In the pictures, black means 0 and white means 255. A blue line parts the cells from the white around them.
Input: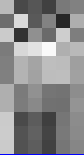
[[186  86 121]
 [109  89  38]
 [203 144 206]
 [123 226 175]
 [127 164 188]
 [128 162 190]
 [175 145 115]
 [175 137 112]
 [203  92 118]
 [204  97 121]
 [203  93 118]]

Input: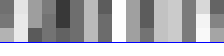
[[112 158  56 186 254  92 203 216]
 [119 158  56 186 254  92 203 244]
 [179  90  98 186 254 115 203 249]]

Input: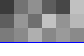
[[ 59 144  71]
 [ 94 111 147]
 [123 175 154]]

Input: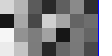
[[214  91  95  45]
 [ 22  72 165 110]
 [246 125  22 101]
 [235 124 103  73]]

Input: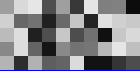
[[158 230 159 229 129]
 [208 114 105  36 208]
 [187  32 199 113 199]
 [136 100 137 118 229]
 [180 178 100  18  53]]

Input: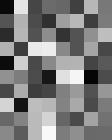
[[  9  70 103 183]
 [ 84  76 158  62]
 [ 43  82  51 144]
 [177 233 136 165]
 [ 12  73 178  68]
 [145  76 224   5]
 [ 71  61 128  82]
 [212 189 131  74]
 [104 186 102 163]
 [137 186 124 105]]

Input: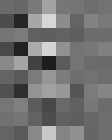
[[106 121 118 109]
 [ 77 167 140 131]
 [117  96  98 108]
 [ 73 171 145 119]
 [136  66  91 107]
 [100 123 124 114]
 [ 81 148 151 123]
 [118  92 105 120]
 [113  98  96 103]
 [100 137 132 102]]

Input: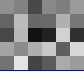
[[144  72 126]
 [100 104 176]
 [ 71  18 210]
 [164 174  95]
 [115  68 170]]
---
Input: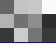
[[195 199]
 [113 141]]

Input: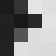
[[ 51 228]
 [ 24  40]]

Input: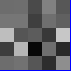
[[110  74]
 [118  63]]

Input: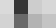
[[ 54 205]
 [105 179]]

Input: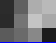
[[ 96 173]
 [116 196]]

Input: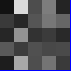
[[219  77]
 [ 39  85]]
